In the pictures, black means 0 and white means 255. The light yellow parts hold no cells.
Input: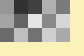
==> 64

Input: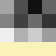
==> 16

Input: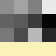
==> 128

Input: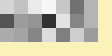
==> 234

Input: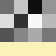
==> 14

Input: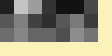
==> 157

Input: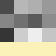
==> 175

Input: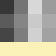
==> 216

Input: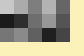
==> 126
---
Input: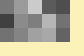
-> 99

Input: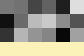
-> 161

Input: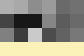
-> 120

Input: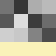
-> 75

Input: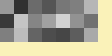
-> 169

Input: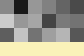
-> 87

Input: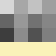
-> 127

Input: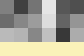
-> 172

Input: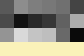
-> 10
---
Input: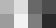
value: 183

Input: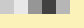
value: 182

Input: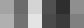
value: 176

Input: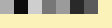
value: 155

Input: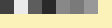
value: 136

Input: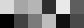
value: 189

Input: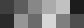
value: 171

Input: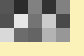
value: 203
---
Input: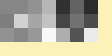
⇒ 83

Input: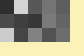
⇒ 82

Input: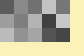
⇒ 84

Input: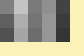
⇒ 150

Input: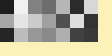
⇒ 65

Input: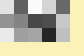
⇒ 37

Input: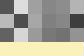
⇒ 114
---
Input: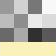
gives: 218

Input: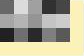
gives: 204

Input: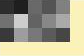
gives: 169

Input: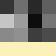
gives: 117

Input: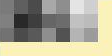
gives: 187

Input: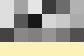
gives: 171

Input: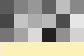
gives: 230

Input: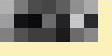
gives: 42

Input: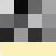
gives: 146

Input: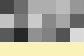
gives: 96
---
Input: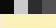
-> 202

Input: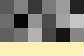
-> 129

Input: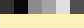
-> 9

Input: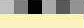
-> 125

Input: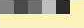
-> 73

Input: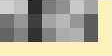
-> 192

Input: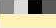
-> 218

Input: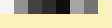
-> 146

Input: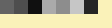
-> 78
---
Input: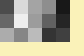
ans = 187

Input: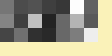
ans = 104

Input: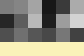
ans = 72

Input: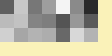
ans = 104

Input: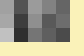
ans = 117

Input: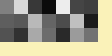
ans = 41

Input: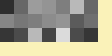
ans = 219
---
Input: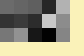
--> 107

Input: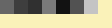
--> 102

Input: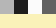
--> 182

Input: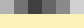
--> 180

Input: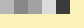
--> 184

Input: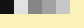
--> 18

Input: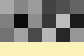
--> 169

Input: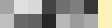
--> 164

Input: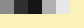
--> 139

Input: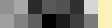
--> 145
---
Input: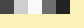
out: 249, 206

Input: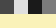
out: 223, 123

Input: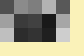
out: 206, 191

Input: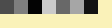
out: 202, 166

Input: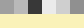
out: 235, 207

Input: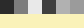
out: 233, 177

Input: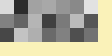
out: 226, 218

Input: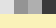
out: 226, 175

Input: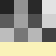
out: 227, 209

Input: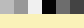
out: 240, 187
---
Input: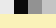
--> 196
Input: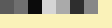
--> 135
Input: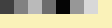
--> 216
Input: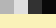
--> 9
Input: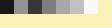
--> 249
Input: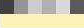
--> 90
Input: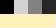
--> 38
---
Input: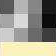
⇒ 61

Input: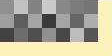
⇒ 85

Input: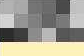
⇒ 93

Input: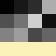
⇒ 101

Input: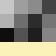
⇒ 133

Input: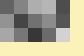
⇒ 210

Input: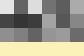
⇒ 107

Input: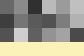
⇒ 74

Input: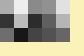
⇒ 102
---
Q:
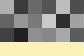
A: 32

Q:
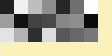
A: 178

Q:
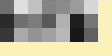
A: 169

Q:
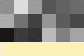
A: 59

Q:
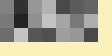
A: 195

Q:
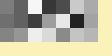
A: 150

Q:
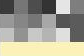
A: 146
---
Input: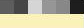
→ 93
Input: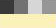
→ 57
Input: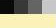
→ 10
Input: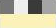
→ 118
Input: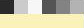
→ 42
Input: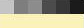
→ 196
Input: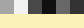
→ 165
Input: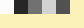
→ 252
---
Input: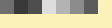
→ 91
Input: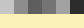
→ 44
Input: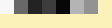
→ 146
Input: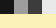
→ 233
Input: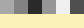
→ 79
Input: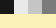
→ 123
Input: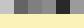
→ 155
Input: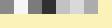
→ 172
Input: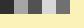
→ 112
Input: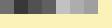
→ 159
